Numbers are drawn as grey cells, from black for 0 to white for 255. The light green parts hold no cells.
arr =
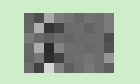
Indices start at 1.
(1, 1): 99
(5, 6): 111
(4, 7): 105
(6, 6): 108
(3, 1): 122
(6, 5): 95
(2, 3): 52
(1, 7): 114
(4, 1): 104
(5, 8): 109
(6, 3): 213
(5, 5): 108
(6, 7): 120
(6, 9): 95
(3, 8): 109
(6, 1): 109
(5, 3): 47
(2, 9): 123
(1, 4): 123

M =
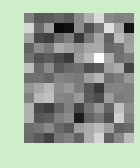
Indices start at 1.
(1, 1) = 126
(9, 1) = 129
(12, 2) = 118
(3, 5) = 126
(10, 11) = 141
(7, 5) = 126
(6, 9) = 157
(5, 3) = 94
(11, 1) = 176
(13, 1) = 106
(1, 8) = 218
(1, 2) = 88
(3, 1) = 164
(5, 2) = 83
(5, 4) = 74
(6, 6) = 111
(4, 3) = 121
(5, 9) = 168
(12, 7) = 171
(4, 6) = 146
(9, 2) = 184
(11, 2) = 87
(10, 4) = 99
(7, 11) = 151
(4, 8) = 170
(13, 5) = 128
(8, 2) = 166
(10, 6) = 68
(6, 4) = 90
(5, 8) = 255
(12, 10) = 99
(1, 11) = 131
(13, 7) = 173
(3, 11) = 154
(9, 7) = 91

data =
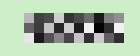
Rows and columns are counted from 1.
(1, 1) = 183
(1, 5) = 53
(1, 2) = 65
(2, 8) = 3
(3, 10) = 47
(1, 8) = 28
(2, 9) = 45
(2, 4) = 39
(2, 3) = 196

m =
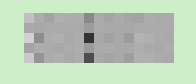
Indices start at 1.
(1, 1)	192
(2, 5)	170
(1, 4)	175
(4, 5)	171
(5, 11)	159
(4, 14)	169
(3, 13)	176
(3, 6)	173
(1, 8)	170
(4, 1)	164
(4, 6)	173
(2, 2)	167
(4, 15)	172
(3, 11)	156
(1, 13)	172
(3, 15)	169
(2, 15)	170
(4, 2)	173
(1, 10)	170
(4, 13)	170
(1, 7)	137
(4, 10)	169
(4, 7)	154
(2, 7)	156

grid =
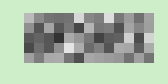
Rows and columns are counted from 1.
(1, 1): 186
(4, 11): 167
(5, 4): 171
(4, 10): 171
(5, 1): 159
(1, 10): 120
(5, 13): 116
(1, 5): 114
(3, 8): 67
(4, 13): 171
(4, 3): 87
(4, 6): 172
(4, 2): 111
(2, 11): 164
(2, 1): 144
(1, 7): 135
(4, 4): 144
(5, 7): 167
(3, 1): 89

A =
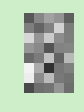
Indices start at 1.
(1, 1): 88
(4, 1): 150
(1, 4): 148
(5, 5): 185
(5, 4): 99
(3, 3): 202
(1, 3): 161
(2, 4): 210
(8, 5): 109
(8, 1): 74
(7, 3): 187

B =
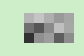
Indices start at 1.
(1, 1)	180
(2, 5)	167
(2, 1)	112
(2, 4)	191
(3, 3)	157

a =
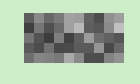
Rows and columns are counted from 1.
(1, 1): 93
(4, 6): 91
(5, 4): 121
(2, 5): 159
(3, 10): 85
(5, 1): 110
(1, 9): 144
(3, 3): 60
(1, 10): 157
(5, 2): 133
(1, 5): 162
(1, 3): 104
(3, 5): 65
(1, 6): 157
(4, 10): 105
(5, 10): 145

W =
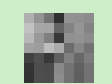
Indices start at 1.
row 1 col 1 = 176
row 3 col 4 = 56
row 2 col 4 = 99
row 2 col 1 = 194
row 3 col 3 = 127
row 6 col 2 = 77
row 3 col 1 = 184
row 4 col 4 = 171
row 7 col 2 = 77
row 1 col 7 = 140
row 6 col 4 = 137
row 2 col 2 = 167
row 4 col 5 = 108
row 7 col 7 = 114
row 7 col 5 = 114
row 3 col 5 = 144

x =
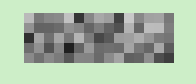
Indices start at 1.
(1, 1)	186
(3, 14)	123
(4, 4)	134
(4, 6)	100
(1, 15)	120
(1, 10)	65
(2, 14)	187
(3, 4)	165
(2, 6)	133
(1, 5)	193
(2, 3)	100
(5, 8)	106
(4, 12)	119
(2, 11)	178
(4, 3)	83
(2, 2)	99
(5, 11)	96
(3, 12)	173
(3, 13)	150
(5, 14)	78
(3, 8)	72
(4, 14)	167
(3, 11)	159

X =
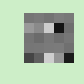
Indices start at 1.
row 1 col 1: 117
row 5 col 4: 149
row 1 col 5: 120
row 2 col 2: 138
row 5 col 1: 69
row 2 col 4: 20
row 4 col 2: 119
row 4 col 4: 123
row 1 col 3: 115
